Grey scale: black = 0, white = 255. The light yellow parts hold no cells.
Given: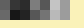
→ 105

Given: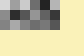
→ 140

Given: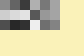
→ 206

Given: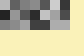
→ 35

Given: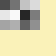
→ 231

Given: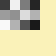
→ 156

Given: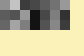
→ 92

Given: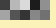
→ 164

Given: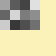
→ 101

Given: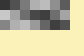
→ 200
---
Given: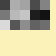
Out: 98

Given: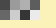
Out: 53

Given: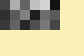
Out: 119

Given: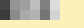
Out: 117

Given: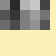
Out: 146

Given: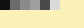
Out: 74

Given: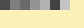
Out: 67

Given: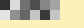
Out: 58

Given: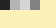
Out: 213
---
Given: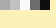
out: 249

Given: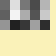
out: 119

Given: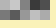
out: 130

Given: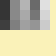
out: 180

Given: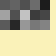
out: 80

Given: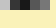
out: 24

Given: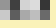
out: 211

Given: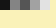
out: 85

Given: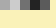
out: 113
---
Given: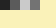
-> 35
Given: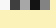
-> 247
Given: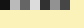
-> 18
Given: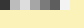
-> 53
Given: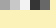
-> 164
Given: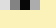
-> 222
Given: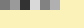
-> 121
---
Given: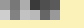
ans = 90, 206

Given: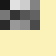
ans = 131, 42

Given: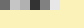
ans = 231, 108

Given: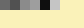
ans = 197, 105

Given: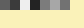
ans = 114, 95

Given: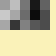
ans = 98, 167

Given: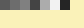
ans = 37, 90

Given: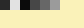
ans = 155, 41
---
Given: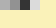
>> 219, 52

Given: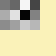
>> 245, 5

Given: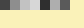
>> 215, 47

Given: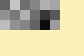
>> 197, 11

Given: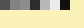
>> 236, 17

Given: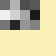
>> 239, 26

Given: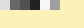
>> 246, 34
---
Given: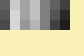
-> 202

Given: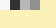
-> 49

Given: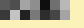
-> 78

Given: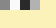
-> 249

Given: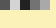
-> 212

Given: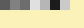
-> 129

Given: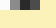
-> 139

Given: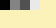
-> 132
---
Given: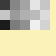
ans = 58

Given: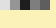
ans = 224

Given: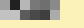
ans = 161

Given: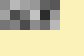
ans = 140

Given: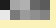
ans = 28

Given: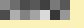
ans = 139

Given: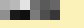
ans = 176
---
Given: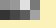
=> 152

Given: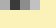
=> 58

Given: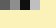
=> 142

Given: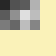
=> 82

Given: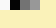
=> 4

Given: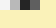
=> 185

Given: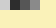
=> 45

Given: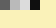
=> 186

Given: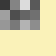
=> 132
